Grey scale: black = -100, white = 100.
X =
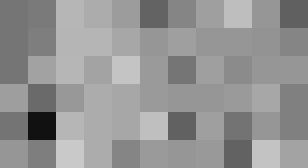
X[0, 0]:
-8
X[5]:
[18, -1, 58, 35, 4, 21, 18, 20, -23, 53, 28]
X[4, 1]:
-87
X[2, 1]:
27
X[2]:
[-8, 27, 43, 28, 54, 21, -8, 25, 9, 18, 18]
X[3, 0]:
24
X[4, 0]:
-9
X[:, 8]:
[49, 18, 9, 21, -10, -23]
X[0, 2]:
43
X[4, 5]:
50
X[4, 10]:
0
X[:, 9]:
[18, 15, 18, 31, 18, 53]
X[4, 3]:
35
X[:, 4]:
[22, 31, 54, 31, 31, 4]
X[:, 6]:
[4, 25, -8, 18, -24, 18]
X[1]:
[-8, -1, 42, 42, 31, 18, 25, 18, 18, 15, 4]

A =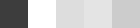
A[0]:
-52
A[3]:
79
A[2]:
73
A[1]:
100

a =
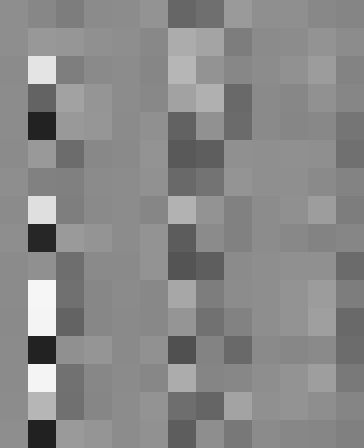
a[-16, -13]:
11
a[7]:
[9, 75, -1, 8, 10, 5, 40, 15, 1, 10, 13, 23, -2]
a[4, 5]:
13
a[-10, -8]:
14
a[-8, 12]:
5
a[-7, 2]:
-14
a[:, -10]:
[9, 13, 8, 17, 18, 7, 9, 8, 16, 8, 6, 6, 17, 6, 5, 17]
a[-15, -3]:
10
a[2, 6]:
43
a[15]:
[11, -74, 21, 17, 10, 14, -27, 11, -6, 9, 6, 5, 0]
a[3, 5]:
7
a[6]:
[11, 1, 0, 9, 10, 14, -18, -10, 16, 12, 12, 8, 3]
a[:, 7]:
[-13, 29, 15, 38, 14, -26, -10, 15, 9, -26, -2, -11, 3, 4, -21, 11]
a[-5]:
[8, 91, -22, 6, 8, 7, 17, -11, 2, 11, 15, 25, -18]
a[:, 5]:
[15, 7, 5, 7, 13, 15, 14, 5, 15, 15, 7, 7, 14, 6, 15, 14]
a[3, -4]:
8
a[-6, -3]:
15
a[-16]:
[11, 6, -2, 9, 10, 15, -20, -13, 21, 12, 12, 7, 4]
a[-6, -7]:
31
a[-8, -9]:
10
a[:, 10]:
[12, 10, 14, 6, 5, 13, 12, 13, 7, 13, 15, 15, 6, 15, 15, 6]
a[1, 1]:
19
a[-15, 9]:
9
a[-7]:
[9, 13, -14, 8, 8, 15, -34, -26, 9, 11, 13, 13, -16]
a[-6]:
[9, 93, -12, 6, 9, 7, 31, -2, 10, 11, 15, 22, -2]
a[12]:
[9, -73, 13, 17, 8, 14, -37, 3, -18, 8, 6, 8, -15]

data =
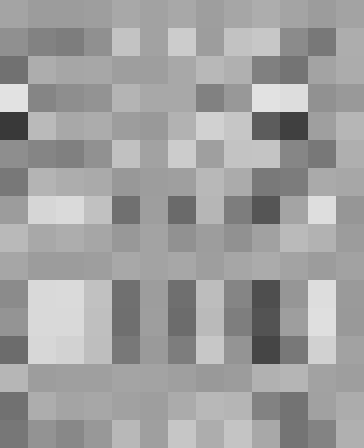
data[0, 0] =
29
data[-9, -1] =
18
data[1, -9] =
53
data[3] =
[77, 4, 11, 15, 41, 32, 32, 1, 19, 77, 73, 14, 20]
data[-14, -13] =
-11
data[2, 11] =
28
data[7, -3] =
29
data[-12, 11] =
25
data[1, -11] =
-2
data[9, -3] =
28
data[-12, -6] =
64
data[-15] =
[13, 2, -2, 13, 53, 27, 60, 23, 52, 56, 9, -6, 36]
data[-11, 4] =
51
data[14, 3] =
31
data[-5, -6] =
46
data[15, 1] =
15
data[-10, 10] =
-3
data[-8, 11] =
40
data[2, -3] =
-9
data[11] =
[16, 70, 70, 50, -13, 24, -15, 46, -1, -35, 24, 75, 20]
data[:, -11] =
[22, -2, 30, 11, 32, 0, 36, 71, 36, 22, 71, 70, 65, 25, 29, 7]
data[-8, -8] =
28
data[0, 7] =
24
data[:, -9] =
[32, 53, 24, 41, 23, 51, 19, -12, 19, 32, -12, -13, -6, 29, 26, 44]
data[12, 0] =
-15
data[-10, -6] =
44
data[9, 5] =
28
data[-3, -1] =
24
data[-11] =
[11, 4, 0, 14, 51, 27, 60, 25, 53, 54, 5, -6, 37]
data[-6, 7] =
48
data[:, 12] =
[28, 36, 35, 20, 43, 37, 31, 18, 22, 27, 21, 20, 27, 24, 35, 38]
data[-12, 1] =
46
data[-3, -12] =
23

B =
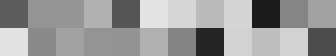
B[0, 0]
-27
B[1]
[77, 8, 27, 16, 15, 38, 3, -71, 65, 49, 65, -40]
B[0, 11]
27
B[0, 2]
17
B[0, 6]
68
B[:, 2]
[17, 27]

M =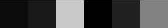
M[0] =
-91
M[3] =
-100
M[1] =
-81
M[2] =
58

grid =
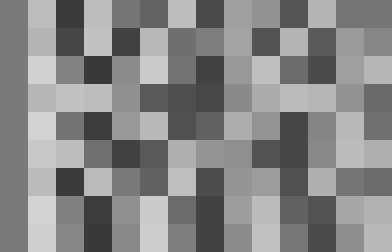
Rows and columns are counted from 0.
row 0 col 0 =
-4
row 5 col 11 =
7
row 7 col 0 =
-5
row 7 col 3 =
-53
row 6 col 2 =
-54
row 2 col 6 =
-10
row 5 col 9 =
-35
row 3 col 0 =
-4
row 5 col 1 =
56
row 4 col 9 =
16
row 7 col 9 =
47
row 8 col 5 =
60
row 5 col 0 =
-4
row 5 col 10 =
-45
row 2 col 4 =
9
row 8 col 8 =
9
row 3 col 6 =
-38
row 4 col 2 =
-10
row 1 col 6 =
-13
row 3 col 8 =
8
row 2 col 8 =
19
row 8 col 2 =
5
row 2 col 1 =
64
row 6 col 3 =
46
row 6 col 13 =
-16
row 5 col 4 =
-49
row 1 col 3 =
52
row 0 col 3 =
48
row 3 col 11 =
43
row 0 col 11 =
41
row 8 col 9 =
51
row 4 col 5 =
44
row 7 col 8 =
24
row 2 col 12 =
25
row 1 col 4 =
-49

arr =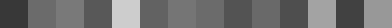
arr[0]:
-56
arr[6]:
-8
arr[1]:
-16
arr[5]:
-23

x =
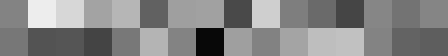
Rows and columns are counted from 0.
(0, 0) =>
3
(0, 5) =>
-24
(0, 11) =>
-17
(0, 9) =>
62
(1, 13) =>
3
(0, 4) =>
43
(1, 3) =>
-47
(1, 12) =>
51
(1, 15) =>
-26
